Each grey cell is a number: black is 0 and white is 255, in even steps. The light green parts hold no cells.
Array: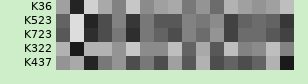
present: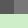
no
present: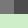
yes
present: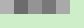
no
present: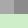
no
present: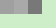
yes
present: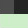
no
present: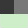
yes

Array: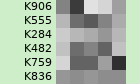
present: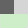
no
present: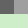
yes
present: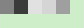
yes
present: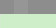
yes

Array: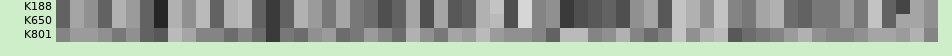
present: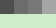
no
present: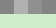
no
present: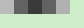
yes
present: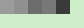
no
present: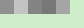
yes

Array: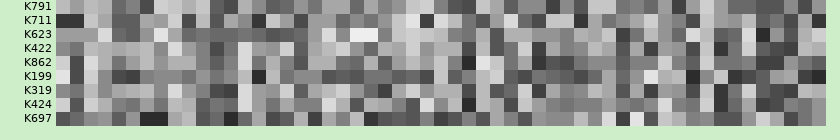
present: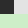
yes
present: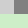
yes
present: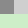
no
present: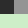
yes
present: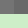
yes
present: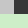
yes

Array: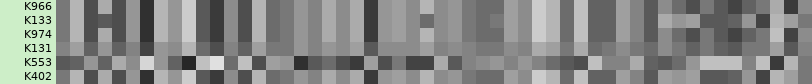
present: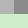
yes
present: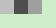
yes

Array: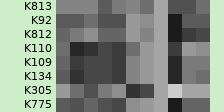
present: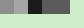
yes
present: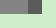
yes
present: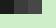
yes

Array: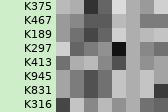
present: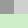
yes
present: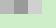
no
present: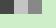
yes
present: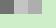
yes
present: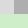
yes
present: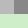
yes

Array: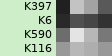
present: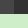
yes
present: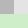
no
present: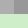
yes

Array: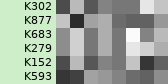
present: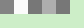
no
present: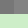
no
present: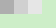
no
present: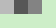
yes
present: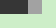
no
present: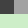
yes

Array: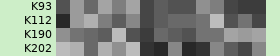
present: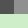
yes
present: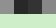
no
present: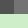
yes
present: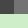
no

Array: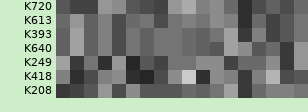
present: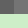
yes
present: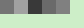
yes

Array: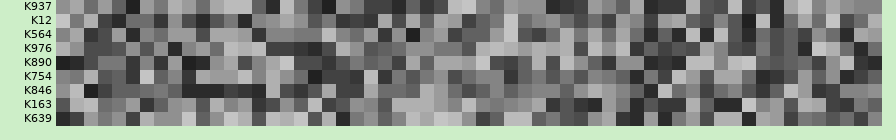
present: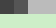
no
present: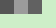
yes
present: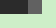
no
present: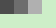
yes
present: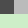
yes
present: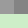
yes
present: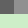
yes

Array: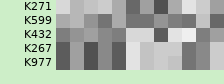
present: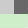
no
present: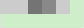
yes
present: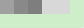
yes
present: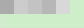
no
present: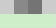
no
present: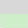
yes

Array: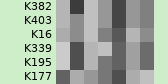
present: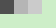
no
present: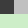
yes
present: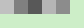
yes
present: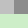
no
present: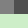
no

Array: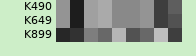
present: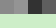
no
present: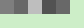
no
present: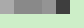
yes
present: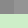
yes
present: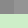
yes

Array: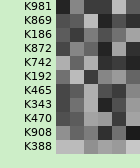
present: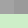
yes
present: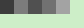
yes
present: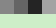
yes
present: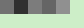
no
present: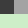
yes
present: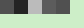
no

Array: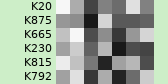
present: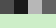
no
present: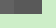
no
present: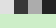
yes
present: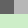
yes
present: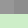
yes
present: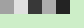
yes

